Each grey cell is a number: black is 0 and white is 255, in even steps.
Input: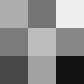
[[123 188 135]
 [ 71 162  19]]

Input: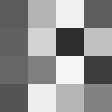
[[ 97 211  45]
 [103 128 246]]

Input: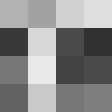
[[ 57 215  74]
 [119 233  67]]

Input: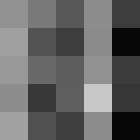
[[160  83  61]
 [152 104  93]]

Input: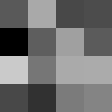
[[  0  94 160]
 [202 118 170]]

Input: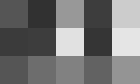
[[ 59  61 225]
 [ 85 109 129]]

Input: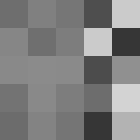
[[134 111 125]
 [137 139 138]]
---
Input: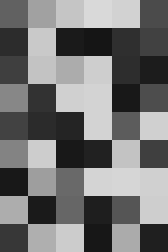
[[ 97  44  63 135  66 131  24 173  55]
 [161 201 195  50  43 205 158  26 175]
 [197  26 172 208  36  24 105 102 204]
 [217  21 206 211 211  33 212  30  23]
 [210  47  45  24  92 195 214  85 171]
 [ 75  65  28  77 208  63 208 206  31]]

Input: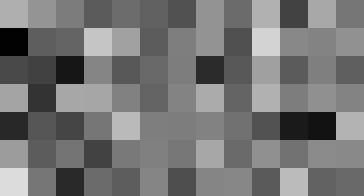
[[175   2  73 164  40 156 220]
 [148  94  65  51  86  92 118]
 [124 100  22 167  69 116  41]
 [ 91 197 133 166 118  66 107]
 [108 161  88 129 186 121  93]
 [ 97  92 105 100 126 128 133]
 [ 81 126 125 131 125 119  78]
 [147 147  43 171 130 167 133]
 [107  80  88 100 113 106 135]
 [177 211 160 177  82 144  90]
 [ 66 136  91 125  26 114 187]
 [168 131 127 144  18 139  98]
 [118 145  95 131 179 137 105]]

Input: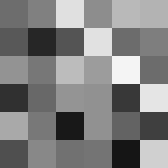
[[109  88 147  48 169  79]
 [128  38 119 104 120 136]
 [224  84 188 148  24 113]
 [141 225 156 145 145 116]
 [185 108 244  56  99  21]
 [179 126 108 229  63 208]]

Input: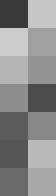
[[ 57 204 181 140  91  86 105]
 [198 160 147  75 136 186 168]]

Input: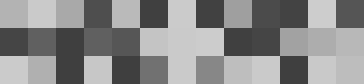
[[179  69 203]
 [202  96 176]
 [169  63  63]
 [ 78  96 199]
 [186  86  63]
 [ 64 196 113]
 [203 202 202]
 [ 65 204 135]
 [159  64 190]
 [ 75  69 202]
 [ 67 162  63]
 [205 173 201]
 [ 85 184 189]]

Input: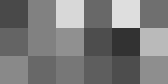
[[ 73 100 137]
 [129 129 104]
 [216 144 119]
 [104  77  94]
 [222  50  77]
 [111 186 142]]

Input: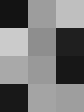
[[ 19 203 169  24]
 [157 142 153 164]
 [191  31  23 158]]
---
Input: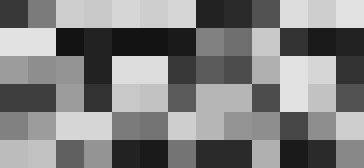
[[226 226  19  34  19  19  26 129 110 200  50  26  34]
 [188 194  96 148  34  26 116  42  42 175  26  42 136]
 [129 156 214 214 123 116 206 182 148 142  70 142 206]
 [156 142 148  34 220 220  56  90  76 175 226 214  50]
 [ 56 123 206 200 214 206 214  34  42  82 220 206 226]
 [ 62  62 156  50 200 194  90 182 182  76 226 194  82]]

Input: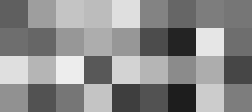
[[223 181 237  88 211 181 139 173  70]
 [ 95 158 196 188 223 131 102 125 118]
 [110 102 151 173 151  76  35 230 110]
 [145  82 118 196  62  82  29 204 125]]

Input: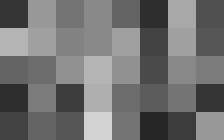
[[180 160 130 137 160  67 160  86]
 [ 53 152 116 137 100  46 168  80]
 [ 46 123  60 174 108  92 116  53]
 [100 108 145 180 145  74 137 123]
 [ 67 100  86 210 116  38  60 152]]

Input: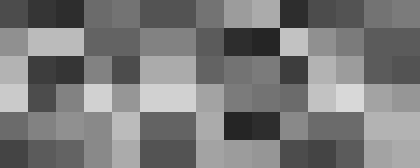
[[144 187 187  99  99 130 130  91  45  37 194 144 123  91  91]
 [107 130 144 137 187  99  99 171  37  45 137 107 107 179 179]
 [ 68  91  99 137 171  83  83 163 156 150  76  68  91 163 171]
 [202  76 130 209 150 209 209 163 123 115 107 194 216 163 150]
 [179  61  53 130  76 171 171  99 115 123  61 179 156  91  83]
 [ 76  53  45 107 115  83  83 115 156 171  45  76  83 115 123]]

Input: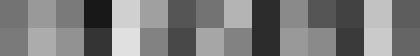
[[122 172 146  52 224 130  72 166 130  44 153 138  58 202 101]
 [115 153 122  24 208 160  85 115 180  44 138  85  66 194  93]]

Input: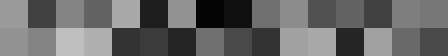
[[146 132 191 176  51  59  37 112  73  51 161 169  37 161 105  73]
 [154  65 132  99 169  30 146   4  16 112 140  81  99  65 126 119]]
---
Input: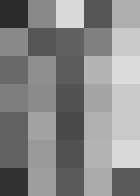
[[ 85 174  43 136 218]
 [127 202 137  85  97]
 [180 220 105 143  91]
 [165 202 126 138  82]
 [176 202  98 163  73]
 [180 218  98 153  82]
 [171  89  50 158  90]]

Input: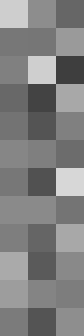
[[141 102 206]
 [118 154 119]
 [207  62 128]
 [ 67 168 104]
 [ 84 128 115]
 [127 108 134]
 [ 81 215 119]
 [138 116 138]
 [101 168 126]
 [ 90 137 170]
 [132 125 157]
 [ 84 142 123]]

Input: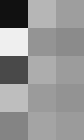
[[182 158  17]
 [148 139 239]
 [173 156  73]
 [155 147 190]
 [164 155 132]]

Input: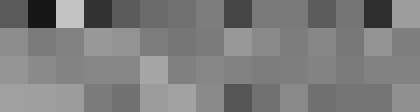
[[ 46 157  90  23 195  50  91 107 113 125  69 121 121  92 116]
 [147 127 141 123 130 153 147 124 118 123 152 137 125 135 120]
 [130 130 149 138 132 135 134 166 128 134 129 124 127 131 123]
 [117 145 160 159 156 123 114 156 162 138  86 113 137 112 117]]

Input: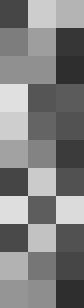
[[205 180  70]
 [158  54 125]
 [144  46 144]
 [ 85  91 224]
 [100  82 206]
 [131  59 162]
 [203  81  69]
 [ 93 219 222]
 [194  81  73]
 [118  70 178]
 [142  46 149]]

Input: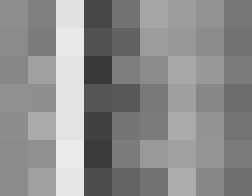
[[146 119 142 127 226  71 114 165 156]
 [140 114 139 124 232  81  97 156 151]
 [152 124 136 160 227  57 126 139 168]
 [135 110 144 143 228  85  88 121 159]
 [148 116 141 171 227  65 117 124 170]
 [149 123 139 144 235  59 124 153 160]
 [136 112 140 161 230  77 100 113 172]]
